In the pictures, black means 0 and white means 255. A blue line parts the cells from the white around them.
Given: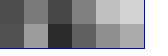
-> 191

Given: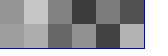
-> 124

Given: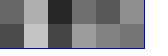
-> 87

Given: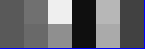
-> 183

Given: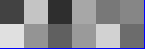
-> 120

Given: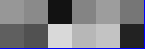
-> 157

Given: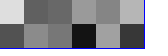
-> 133
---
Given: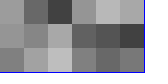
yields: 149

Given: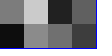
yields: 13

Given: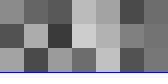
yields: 80

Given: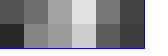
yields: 41

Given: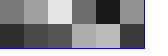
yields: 45

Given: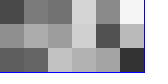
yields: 143

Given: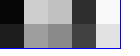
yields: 29

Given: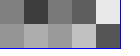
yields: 148
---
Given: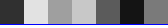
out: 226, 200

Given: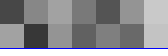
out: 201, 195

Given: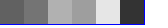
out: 230, 177

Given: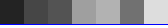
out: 221, 178

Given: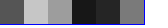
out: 198, 157

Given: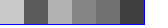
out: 201, 178

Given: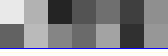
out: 232, 186

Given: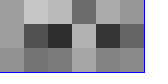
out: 199, 186

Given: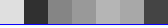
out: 222, 180
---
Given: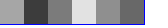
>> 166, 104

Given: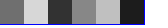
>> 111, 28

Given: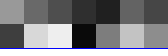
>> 153, 141

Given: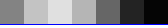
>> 131, 5

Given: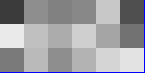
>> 59, 227

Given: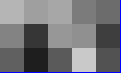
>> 181, 82

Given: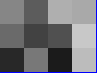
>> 134, 188
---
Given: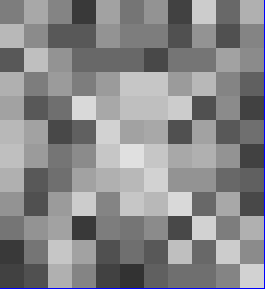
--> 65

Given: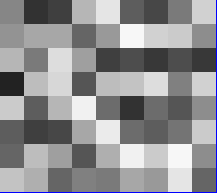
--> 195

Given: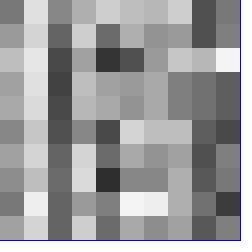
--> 161

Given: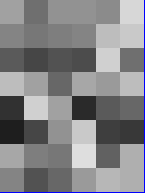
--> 132

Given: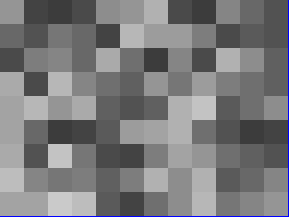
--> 163

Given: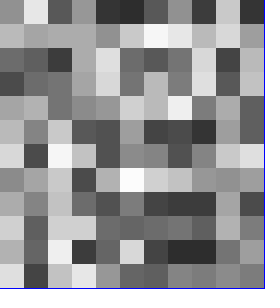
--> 223
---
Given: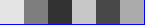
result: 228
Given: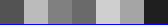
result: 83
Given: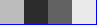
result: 188
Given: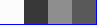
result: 252
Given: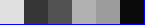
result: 224
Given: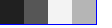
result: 32
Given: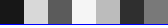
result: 23
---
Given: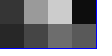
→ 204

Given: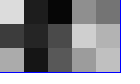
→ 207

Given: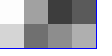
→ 61

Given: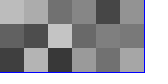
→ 127

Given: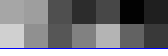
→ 2

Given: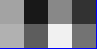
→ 136

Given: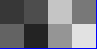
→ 197

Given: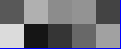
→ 147

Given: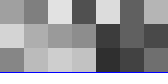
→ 96

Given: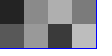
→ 175
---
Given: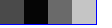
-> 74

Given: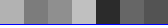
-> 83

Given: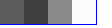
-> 92

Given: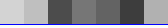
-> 76

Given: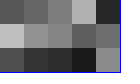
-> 39

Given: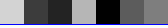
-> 36

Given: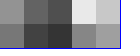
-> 66

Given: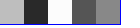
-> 85
